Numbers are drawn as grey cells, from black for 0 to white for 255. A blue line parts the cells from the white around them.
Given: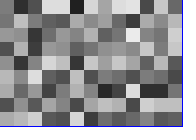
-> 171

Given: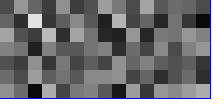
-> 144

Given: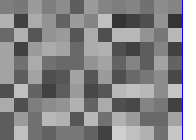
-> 93

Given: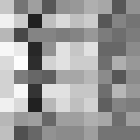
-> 191

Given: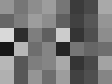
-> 176

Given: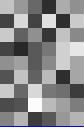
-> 131
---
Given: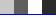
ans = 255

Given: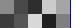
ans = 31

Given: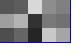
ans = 200

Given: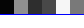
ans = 246

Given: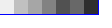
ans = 104

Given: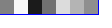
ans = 180
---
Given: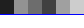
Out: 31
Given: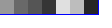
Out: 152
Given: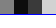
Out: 129
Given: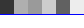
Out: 53
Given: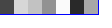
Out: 70
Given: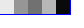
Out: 234
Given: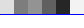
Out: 223
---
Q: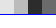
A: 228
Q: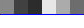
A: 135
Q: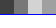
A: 64
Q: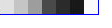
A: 225
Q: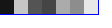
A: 21
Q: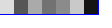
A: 221
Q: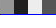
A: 150
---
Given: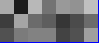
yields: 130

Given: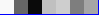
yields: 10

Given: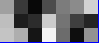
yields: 21

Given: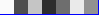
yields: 197

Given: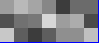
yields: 60

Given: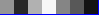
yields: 177

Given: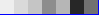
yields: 197

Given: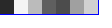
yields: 187
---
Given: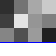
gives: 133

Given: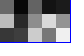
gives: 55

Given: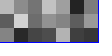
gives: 132

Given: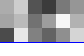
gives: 75

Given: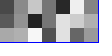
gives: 169

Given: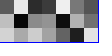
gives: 211
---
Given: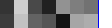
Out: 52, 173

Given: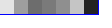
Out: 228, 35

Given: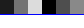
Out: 28, 137

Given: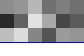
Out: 141, 149

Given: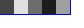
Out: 69, 159

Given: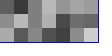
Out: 95, 205

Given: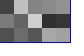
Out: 67, 161

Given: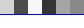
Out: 212, 137

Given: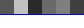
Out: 86, 64

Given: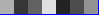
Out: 175, 147
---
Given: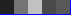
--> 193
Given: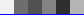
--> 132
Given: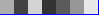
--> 90
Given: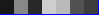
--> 186
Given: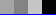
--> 131
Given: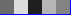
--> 31
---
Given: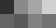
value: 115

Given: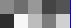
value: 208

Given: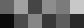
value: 42

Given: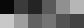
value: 67

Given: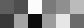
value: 107

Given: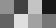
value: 119

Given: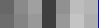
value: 175

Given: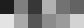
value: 211

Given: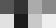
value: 238
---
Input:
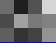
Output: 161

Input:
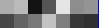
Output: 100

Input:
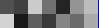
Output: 24

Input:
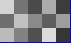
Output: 193

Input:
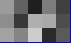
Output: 56

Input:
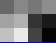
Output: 177

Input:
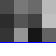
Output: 85

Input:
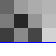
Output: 38

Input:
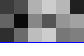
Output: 10

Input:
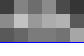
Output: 194
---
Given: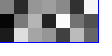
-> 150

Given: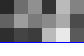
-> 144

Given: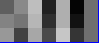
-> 190

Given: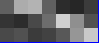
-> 179

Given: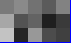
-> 114

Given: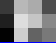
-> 171
